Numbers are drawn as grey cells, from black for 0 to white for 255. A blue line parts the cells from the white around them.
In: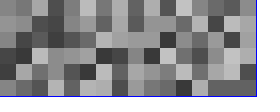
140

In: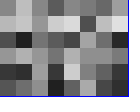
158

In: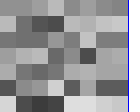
132

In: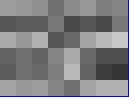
133

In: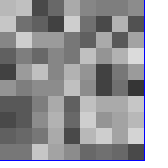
140

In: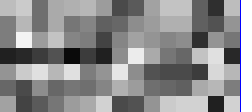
189
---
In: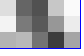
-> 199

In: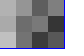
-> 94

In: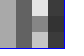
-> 228

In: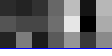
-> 20

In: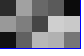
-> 90

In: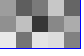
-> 199

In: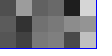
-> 30
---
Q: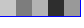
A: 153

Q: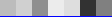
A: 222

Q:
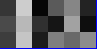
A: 134

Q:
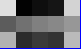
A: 211

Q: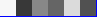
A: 219

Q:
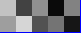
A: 130

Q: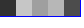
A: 76

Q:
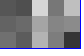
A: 191
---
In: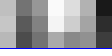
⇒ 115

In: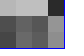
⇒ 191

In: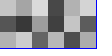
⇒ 165

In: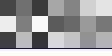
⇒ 113

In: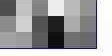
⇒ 193

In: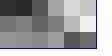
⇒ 41

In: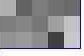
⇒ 98
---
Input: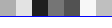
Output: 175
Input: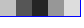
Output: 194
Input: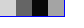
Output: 213
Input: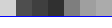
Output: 211
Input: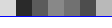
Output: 218
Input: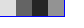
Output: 224
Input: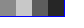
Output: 138
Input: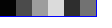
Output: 3
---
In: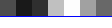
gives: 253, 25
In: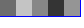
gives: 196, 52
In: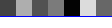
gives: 220, 3
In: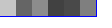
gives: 198, 65
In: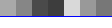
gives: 217, 61
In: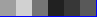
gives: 209, 33
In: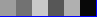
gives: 201, 8
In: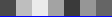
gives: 235, 58
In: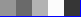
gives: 252, 54
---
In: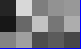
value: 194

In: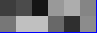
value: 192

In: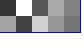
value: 208

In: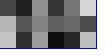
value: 132

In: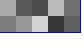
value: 210

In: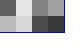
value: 75
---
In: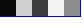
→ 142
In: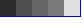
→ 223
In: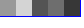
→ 55
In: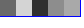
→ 169
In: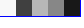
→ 24
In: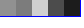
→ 28
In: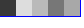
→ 168
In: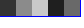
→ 105
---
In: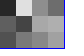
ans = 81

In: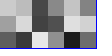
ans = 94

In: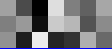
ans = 146

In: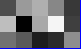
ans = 113

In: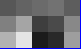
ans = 178

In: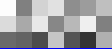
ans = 106

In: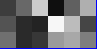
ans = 112

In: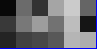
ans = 36

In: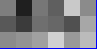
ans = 139

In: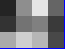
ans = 170
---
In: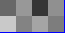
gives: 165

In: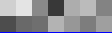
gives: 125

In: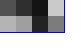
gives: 35

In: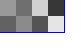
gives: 84

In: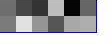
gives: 168

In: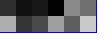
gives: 94
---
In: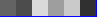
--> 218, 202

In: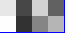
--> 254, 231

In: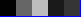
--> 189, 102

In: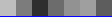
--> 190, 159

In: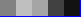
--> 191, 165

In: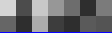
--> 213, 200

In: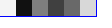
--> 244, 216

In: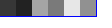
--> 231, 165
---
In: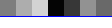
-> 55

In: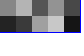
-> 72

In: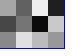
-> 71

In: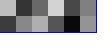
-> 72

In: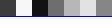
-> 183

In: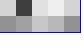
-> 212
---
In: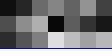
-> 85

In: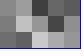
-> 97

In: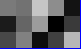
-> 129

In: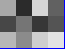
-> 139

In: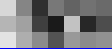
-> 174

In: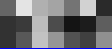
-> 88

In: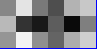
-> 243

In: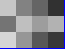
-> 150

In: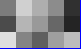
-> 132
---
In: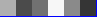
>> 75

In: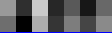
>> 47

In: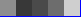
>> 56

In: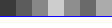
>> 92

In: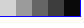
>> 155

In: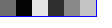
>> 5

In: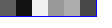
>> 19

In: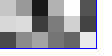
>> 152

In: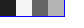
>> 244
